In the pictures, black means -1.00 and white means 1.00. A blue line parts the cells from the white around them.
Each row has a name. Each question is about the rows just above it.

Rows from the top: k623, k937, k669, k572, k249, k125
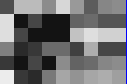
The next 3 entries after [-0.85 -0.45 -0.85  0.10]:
[-0.22 -0.16  0.05]
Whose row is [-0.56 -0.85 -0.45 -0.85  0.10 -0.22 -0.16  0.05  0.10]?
k249
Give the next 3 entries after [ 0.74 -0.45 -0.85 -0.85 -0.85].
[0.52 0.74 0.64]
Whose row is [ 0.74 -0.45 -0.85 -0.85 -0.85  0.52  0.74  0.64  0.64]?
k669
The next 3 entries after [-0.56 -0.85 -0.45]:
[-0.85  0.10 -0.22]

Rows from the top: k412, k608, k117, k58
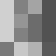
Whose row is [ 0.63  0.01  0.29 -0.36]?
k412
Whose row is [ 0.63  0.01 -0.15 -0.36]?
k117
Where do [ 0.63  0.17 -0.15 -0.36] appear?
k608
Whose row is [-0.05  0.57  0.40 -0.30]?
k58

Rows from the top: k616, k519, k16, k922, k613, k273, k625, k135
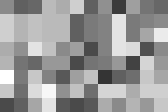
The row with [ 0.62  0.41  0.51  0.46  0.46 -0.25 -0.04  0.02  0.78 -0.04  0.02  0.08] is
k519
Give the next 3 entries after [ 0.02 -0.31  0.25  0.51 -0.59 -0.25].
[-0.14  0.56  0.30]

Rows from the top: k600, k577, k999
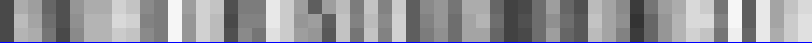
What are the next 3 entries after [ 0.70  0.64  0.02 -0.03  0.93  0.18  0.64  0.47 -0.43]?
[0.02 0.02 0.82]
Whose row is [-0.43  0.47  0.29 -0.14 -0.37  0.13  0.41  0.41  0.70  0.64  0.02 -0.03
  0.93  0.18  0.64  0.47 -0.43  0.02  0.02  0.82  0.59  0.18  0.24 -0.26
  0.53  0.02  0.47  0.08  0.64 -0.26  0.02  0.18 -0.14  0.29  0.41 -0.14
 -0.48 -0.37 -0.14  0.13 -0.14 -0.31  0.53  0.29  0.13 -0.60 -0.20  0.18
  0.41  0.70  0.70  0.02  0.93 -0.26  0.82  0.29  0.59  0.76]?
k577
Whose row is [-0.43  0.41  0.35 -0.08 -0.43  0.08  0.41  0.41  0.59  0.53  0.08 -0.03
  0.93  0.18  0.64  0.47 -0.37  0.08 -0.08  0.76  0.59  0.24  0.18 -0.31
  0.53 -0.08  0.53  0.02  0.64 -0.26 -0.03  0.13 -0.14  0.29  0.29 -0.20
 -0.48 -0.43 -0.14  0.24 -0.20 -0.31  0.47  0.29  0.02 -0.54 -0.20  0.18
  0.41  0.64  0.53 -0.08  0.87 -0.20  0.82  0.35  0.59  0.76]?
k999

